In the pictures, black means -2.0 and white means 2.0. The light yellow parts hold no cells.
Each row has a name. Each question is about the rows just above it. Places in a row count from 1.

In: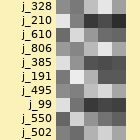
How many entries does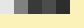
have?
5
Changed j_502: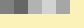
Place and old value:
2, [-0.3]
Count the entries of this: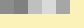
5
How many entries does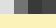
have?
4

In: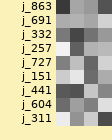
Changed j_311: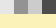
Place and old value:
1, [1.7]
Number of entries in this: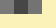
3

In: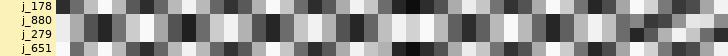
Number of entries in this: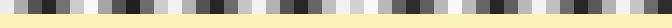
48
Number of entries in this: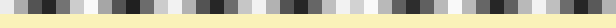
44
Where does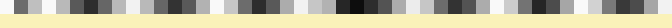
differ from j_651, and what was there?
32, [-0.2]

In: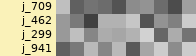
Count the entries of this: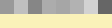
8
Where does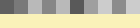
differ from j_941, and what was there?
7, [0.6]
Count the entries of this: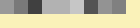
9
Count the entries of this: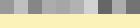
10
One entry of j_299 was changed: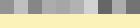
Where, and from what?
1, [0.4]
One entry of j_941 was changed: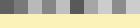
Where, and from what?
5, [0.9]

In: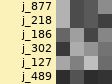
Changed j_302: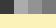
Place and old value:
4, [-0.2]
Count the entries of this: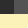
2
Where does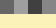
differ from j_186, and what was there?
3, [-0.9]
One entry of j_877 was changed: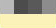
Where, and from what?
1, [0.8]
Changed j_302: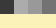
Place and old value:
3, [0.3]
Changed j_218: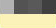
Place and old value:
2, [-0.8]
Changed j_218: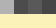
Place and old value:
4, [-1.0]

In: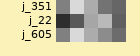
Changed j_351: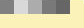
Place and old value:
4, [-0.2]
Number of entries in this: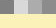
4
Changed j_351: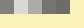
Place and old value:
5, [-0.4]
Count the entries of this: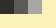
3

